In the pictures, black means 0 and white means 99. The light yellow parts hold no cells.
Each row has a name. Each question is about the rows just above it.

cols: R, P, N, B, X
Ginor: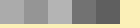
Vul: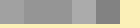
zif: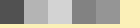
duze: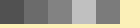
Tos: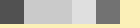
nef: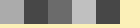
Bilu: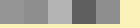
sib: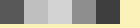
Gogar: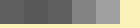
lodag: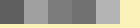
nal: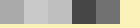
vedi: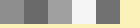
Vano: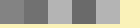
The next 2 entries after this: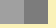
[44 70]
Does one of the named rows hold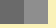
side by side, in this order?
no
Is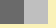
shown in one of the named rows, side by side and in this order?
yes

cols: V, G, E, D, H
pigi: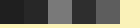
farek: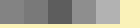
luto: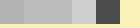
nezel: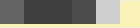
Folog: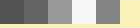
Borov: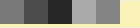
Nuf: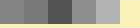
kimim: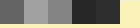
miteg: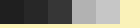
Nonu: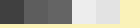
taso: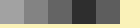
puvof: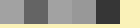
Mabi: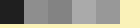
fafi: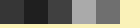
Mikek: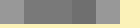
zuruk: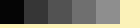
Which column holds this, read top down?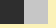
H
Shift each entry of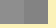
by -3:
[52 48]

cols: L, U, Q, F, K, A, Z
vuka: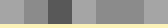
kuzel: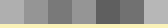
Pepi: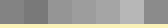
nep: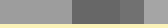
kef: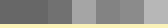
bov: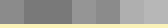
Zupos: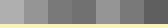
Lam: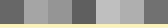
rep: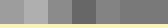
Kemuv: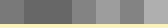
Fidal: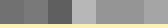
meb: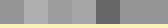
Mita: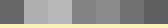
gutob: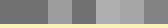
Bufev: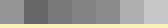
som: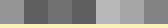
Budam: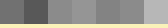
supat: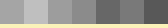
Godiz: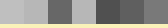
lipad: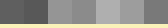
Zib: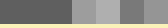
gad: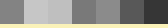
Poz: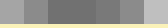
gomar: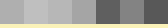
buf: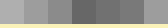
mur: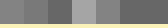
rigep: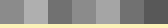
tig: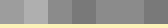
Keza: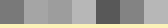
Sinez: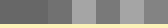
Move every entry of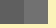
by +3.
[40 47]
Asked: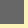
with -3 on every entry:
[37]
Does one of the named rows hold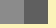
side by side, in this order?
no

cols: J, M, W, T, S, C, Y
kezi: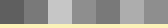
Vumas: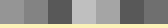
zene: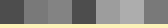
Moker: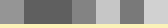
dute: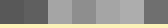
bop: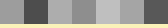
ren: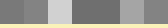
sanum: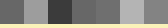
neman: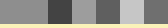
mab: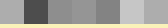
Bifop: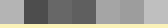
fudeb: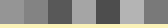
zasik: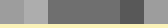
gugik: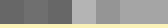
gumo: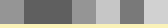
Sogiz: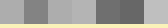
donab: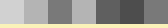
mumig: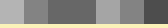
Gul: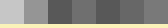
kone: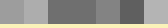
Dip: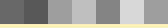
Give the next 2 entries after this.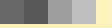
[51 84]
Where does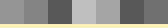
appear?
Vumas
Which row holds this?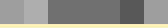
zasik
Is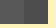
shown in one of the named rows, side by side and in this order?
no

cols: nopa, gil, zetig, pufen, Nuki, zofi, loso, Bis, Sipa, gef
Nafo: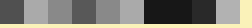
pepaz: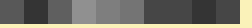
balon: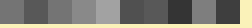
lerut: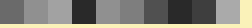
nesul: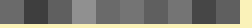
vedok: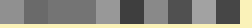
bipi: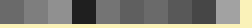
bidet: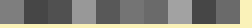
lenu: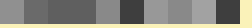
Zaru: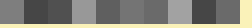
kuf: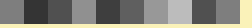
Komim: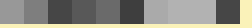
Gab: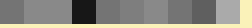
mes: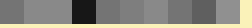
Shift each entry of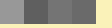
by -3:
[56 34 42 38]
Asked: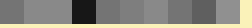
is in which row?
mes
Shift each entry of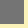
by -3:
[42]
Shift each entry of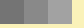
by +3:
[48 56 66]
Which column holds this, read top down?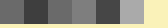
gef

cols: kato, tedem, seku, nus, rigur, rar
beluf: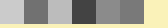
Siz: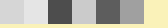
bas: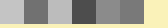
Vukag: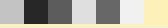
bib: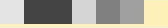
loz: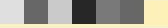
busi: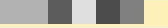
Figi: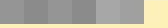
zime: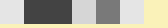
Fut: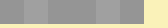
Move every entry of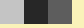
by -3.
[73 12 33]
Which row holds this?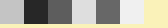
Vukag
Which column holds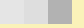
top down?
kato
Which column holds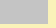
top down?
kato
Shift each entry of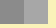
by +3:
[57 68]

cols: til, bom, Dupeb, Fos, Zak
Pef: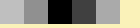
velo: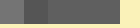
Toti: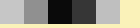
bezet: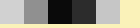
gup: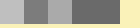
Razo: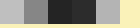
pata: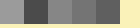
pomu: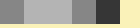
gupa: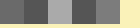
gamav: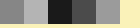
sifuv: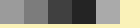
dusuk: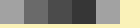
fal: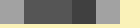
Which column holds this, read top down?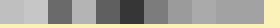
Zak
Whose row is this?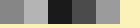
gamav
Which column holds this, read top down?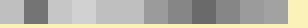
til
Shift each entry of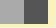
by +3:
[69 36]
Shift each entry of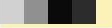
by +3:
[84 59  7 20]

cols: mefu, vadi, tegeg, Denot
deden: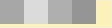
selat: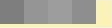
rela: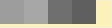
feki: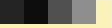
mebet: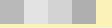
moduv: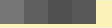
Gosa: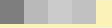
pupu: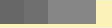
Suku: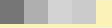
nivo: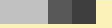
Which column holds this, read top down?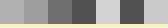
tegeg
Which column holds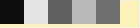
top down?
vadi
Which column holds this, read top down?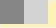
tegeg
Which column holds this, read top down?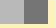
mefu
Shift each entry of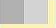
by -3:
[65 79]

